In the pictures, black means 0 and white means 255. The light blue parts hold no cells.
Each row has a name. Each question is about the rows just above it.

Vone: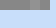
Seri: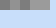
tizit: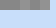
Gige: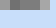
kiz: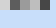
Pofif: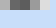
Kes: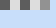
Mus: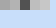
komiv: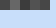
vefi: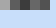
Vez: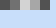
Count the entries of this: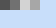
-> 4
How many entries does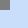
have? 1
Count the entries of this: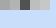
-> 5
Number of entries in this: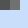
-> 2
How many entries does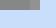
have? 4
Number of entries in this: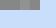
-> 4

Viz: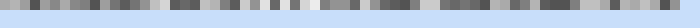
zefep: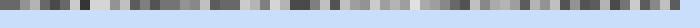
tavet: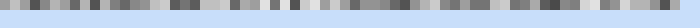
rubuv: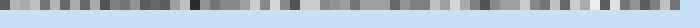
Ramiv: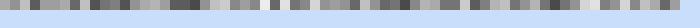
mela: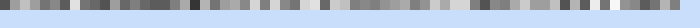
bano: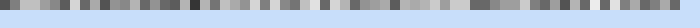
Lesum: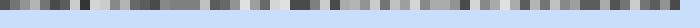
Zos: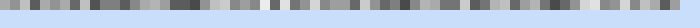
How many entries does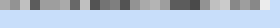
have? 27
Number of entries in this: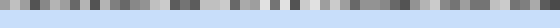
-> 56
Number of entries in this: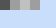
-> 4
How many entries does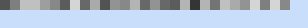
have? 29
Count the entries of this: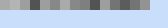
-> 15
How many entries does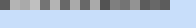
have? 17
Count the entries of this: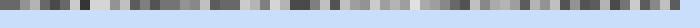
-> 68

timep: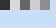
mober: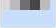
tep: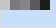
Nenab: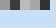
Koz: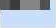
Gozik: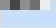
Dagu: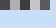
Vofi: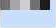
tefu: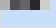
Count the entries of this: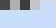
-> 4
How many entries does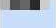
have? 5
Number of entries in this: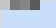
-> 4
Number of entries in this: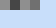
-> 4
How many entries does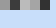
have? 5
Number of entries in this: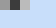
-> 3

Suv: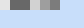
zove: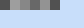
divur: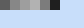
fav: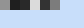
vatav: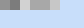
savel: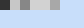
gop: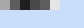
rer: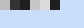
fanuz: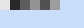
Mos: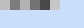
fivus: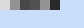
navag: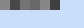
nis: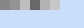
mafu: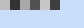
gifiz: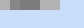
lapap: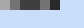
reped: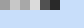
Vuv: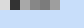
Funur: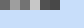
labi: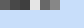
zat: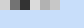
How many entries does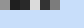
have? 6
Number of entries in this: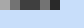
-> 6
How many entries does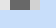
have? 4
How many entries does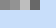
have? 4

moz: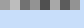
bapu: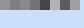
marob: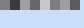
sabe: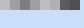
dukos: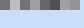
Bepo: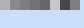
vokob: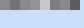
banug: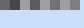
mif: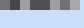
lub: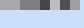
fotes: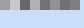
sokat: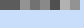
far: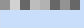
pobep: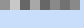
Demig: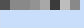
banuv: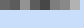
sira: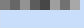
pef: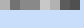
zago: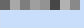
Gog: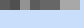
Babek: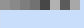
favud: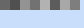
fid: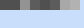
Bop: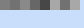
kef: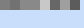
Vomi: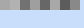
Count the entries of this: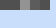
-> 5
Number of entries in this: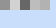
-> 5
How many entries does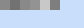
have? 6
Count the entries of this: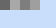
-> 4
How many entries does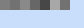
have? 7

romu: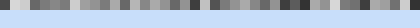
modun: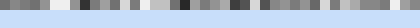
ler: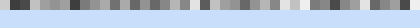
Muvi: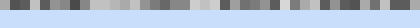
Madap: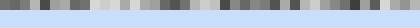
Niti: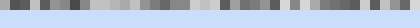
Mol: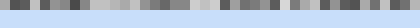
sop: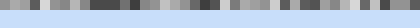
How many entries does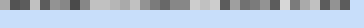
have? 35
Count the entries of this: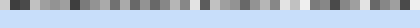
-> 42
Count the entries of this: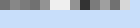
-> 13
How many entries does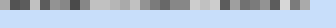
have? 31

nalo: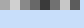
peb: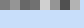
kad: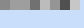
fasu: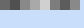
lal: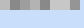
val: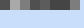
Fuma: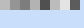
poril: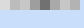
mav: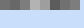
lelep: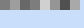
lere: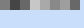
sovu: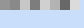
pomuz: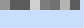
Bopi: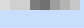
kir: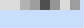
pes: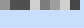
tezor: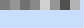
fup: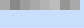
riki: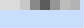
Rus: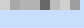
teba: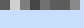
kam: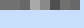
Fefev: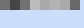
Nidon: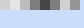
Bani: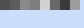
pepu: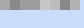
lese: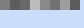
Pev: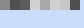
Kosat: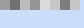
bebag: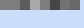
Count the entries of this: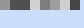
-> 8
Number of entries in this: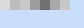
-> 7
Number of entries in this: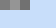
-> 3
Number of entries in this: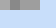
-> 4

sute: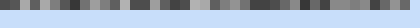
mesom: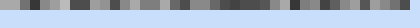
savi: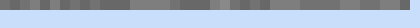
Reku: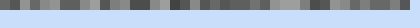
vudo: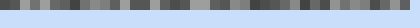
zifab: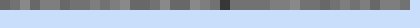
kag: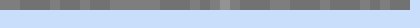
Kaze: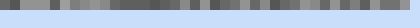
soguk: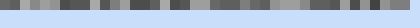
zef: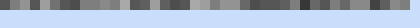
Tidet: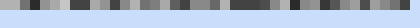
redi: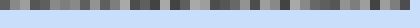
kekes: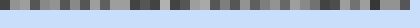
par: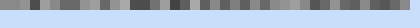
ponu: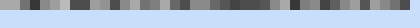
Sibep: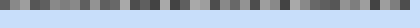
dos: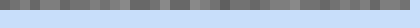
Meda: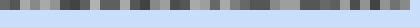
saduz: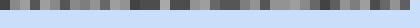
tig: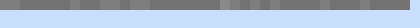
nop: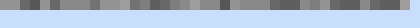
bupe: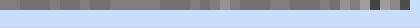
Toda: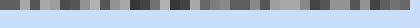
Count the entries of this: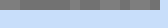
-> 16
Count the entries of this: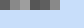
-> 6
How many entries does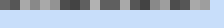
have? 21
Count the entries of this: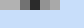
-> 6
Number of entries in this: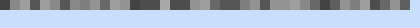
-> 41
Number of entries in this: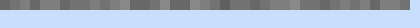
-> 41
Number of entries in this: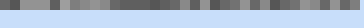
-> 36

